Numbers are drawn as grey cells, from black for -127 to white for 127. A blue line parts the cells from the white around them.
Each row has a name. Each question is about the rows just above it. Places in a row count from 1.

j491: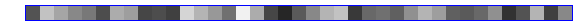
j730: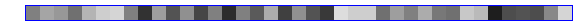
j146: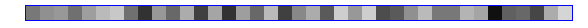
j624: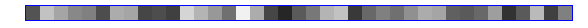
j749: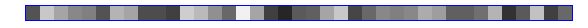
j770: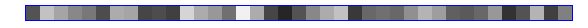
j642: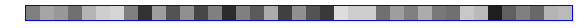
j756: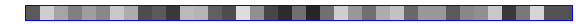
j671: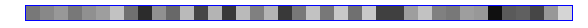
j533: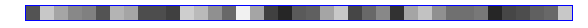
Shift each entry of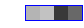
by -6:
[ 46  60 -76 -29]
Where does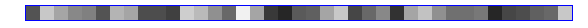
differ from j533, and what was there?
18, [-63]

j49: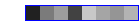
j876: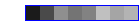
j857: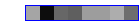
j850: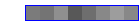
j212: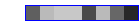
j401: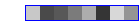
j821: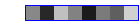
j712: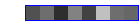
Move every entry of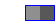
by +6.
[ 21 -33]
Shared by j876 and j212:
[-53]
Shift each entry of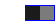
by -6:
[-106  -10]
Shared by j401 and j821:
[-4]
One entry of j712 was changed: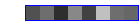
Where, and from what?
4, [2]
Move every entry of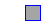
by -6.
[31]
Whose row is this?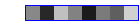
j821

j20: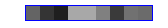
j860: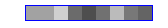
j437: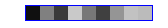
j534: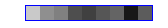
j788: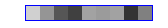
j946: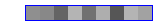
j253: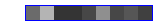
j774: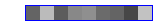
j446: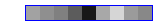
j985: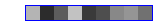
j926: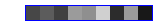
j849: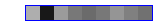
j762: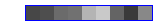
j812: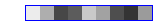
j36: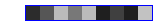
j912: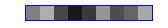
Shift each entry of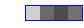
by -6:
[ 74 -26 -55 -20]
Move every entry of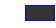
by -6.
[-81 -81]
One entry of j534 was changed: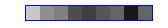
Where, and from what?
9, [-35]
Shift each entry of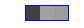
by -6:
[-69  28  21]

